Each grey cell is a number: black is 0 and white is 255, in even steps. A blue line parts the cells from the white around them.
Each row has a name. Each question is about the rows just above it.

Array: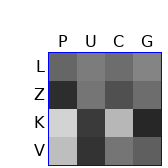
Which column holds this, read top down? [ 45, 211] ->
P
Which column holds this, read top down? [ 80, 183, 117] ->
C
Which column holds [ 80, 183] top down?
C
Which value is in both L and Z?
[109]
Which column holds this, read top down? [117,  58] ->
U
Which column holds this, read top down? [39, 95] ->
G

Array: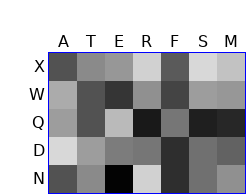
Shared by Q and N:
[82]
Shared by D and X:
[216]
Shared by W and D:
[157]
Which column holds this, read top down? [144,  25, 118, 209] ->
R

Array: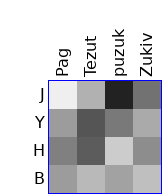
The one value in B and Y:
[156]
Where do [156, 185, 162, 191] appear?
B
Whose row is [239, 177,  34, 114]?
J
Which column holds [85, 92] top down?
Tezut
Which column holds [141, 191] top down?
Zukiv

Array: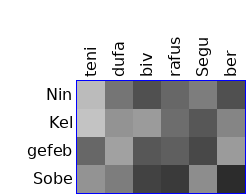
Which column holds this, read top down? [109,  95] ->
rafus
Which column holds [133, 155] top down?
ber
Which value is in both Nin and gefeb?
[103]
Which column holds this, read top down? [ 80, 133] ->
ber

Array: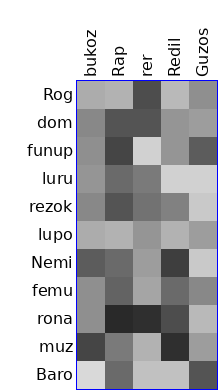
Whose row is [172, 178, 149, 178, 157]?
lupo
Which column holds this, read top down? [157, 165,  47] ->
rer
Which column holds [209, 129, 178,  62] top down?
Redil
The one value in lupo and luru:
[149]
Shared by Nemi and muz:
[157]

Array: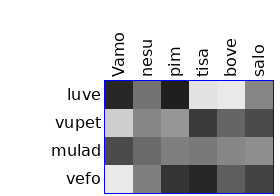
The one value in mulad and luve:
[134]
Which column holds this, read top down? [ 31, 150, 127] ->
pim
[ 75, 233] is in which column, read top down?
Vamo
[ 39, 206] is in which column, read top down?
Vamo
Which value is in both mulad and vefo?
[127]
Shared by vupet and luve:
[134]
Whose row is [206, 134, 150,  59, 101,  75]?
vupet

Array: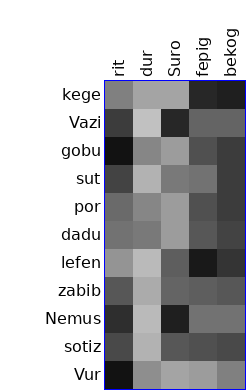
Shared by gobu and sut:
[60]
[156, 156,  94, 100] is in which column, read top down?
Suro

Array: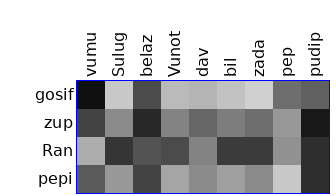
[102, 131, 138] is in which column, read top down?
dav
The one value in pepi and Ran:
[46]

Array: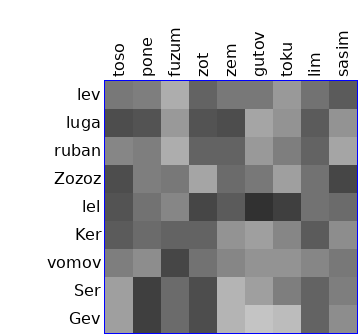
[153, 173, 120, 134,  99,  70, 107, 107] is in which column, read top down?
fuzum
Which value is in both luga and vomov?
[147]
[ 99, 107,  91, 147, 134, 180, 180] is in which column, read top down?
zem

